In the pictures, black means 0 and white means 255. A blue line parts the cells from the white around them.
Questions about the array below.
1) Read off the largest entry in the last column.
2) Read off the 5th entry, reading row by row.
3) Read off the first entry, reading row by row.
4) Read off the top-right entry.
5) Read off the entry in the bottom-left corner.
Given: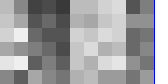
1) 155
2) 57
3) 188
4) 126
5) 135

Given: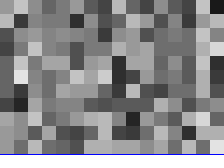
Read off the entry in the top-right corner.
25
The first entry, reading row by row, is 153
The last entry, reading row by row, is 227
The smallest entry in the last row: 80
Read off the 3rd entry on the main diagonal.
153
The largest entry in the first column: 185
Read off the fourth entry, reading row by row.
101
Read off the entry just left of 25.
195
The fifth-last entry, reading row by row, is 165
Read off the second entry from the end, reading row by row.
110
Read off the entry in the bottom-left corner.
153
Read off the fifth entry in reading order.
122
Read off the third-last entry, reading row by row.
185
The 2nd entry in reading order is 195
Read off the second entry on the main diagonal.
58
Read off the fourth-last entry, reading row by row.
110

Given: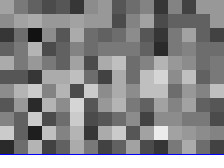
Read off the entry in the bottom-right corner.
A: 66
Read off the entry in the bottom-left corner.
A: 42
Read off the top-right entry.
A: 152
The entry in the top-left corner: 162
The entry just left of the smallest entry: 109
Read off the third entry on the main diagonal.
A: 18
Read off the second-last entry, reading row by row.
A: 109
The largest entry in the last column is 191
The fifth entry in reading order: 86
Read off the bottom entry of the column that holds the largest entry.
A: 54
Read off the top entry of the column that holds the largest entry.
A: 54
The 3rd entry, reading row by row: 97
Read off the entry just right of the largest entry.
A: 162
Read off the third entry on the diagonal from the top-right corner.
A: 162
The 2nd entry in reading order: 121
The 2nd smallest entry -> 30
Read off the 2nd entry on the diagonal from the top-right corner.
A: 97
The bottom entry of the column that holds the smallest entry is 180
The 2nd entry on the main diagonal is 162
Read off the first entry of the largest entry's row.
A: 203

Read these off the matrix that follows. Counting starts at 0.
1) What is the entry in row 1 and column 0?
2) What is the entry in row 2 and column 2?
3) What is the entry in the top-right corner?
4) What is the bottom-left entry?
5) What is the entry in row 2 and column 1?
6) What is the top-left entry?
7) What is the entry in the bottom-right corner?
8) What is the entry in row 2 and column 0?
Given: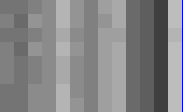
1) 128
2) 128
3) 189
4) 116
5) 116
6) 116
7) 189
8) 116

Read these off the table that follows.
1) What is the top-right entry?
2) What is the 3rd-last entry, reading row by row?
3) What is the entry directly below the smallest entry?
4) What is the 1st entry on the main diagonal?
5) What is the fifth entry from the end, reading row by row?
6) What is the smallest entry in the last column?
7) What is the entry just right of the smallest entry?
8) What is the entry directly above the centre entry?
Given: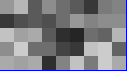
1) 131
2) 122
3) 56
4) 152
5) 131
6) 99
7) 110
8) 110

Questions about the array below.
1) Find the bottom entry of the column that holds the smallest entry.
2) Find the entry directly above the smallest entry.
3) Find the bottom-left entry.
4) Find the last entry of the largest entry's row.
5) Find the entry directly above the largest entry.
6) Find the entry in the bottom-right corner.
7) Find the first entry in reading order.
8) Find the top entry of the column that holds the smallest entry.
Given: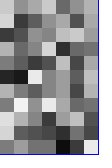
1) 13
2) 47
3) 124
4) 114
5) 124
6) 234
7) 202
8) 105

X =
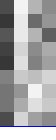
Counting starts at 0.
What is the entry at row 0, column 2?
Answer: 180
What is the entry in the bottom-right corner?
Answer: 139
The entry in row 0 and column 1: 243
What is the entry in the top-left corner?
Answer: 76
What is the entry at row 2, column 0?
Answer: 86
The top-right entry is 139
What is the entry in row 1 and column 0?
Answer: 55
